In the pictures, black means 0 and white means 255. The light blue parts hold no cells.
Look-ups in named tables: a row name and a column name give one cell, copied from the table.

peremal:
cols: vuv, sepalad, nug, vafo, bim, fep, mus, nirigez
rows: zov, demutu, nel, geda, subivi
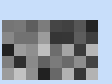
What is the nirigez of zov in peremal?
36
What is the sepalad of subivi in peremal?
194
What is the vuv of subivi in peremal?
156
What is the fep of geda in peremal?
106
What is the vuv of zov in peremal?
117
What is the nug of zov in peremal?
94
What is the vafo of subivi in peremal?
33
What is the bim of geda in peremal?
123
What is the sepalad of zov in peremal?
120
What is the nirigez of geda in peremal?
67
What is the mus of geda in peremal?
141

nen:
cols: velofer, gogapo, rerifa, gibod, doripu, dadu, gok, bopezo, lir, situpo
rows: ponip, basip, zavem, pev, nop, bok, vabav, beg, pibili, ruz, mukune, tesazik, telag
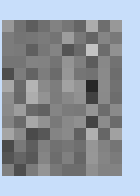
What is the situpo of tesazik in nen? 123
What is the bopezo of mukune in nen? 150
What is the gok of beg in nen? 121
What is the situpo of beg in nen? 138
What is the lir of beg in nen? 108
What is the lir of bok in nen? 139
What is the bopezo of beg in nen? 149
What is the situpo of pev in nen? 114

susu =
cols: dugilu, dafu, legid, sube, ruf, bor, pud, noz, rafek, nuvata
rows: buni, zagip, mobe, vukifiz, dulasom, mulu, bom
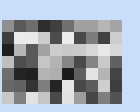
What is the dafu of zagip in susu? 235
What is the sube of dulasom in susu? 179
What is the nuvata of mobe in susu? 216
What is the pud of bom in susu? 157
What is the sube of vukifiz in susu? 197
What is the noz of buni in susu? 160
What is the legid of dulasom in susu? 32
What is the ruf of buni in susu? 63
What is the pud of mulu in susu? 73
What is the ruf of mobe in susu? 204
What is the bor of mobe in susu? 200
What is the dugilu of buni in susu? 144
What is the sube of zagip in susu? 204
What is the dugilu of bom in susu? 200
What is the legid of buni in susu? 110
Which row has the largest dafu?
zagip

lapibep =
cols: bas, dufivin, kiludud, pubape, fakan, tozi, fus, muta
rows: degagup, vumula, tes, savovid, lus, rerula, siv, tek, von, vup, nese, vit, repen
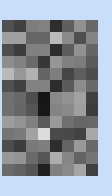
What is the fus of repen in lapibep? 165
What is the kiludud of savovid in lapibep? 106
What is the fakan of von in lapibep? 153
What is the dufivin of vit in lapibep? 148
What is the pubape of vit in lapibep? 86
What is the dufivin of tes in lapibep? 61
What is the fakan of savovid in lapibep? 150
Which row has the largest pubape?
vup

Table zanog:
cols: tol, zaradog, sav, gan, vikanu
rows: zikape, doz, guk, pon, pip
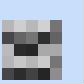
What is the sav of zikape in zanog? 184
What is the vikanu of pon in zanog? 117
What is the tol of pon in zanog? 181
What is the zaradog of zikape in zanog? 206
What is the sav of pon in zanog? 182
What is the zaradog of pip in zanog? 44
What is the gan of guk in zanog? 169
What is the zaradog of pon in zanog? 199
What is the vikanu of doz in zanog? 99
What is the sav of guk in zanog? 39
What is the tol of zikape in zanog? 182
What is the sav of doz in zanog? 117
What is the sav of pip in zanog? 66
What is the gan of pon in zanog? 203
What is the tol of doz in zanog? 71

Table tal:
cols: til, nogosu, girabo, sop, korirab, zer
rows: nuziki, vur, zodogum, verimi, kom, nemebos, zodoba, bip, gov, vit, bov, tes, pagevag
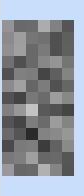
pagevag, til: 153
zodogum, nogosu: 160
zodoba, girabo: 120
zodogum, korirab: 80
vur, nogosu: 158
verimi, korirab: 149
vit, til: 106
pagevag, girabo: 105
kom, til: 80
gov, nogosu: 69
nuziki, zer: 85
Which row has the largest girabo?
bip

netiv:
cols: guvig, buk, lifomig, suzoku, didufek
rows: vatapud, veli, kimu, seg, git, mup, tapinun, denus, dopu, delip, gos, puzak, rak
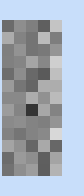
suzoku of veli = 187
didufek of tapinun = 187
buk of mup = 118
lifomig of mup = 101
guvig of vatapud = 107
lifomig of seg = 165

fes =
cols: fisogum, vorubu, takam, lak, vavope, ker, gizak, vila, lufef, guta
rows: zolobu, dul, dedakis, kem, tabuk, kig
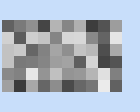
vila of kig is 118
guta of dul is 229
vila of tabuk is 181
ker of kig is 74
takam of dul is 206
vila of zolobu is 61
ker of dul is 214
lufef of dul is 100
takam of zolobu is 144
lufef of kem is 68
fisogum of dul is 209
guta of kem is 84
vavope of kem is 158
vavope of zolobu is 180
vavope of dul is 133
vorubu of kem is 121
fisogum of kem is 194
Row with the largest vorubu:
dedakis

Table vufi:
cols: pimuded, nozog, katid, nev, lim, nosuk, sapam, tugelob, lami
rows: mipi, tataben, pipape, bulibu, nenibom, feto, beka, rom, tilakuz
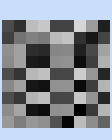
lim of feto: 145
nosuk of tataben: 194
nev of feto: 18
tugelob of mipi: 155
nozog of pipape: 160
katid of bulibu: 27
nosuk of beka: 71
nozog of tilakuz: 125
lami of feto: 180
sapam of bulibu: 13
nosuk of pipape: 135
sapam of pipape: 32
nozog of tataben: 116
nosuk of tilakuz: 6
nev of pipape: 41
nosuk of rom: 147
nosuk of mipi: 67
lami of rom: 181
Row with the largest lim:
tataben

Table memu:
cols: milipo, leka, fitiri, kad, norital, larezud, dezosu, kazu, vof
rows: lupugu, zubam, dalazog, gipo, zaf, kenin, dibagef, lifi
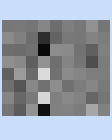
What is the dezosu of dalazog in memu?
114
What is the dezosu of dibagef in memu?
131
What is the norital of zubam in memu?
100
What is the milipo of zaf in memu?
96
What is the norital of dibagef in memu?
128
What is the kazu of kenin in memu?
134
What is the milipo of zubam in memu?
139
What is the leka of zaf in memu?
155
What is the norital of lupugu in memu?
109
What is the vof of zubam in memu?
125
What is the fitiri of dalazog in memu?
113
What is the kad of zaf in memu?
219
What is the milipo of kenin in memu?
111
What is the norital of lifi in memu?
129
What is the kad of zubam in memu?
45
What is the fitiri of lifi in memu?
146
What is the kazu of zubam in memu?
131
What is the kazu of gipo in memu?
78
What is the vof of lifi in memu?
129
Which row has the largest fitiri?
lifi

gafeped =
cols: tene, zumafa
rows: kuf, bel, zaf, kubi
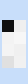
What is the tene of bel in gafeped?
243
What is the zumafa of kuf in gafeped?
239
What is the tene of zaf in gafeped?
244
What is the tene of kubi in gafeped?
224
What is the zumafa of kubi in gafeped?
241
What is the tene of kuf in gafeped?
16
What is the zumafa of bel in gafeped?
247
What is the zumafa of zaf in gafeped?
240

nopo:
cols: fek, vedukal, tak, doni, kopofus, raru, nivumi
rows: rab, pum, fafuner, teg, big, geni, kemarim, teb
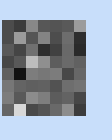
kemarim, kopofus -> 92
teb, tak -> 73
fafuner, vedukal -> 69
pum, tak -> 85
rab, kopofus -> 84
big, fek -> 96
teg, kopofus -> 93
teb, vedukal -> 216
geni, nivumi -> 115
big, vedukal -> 18
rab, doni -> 87
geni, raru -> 110
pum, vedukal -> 155
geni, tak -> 95
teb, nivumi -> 60
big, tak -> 125
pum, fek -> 76

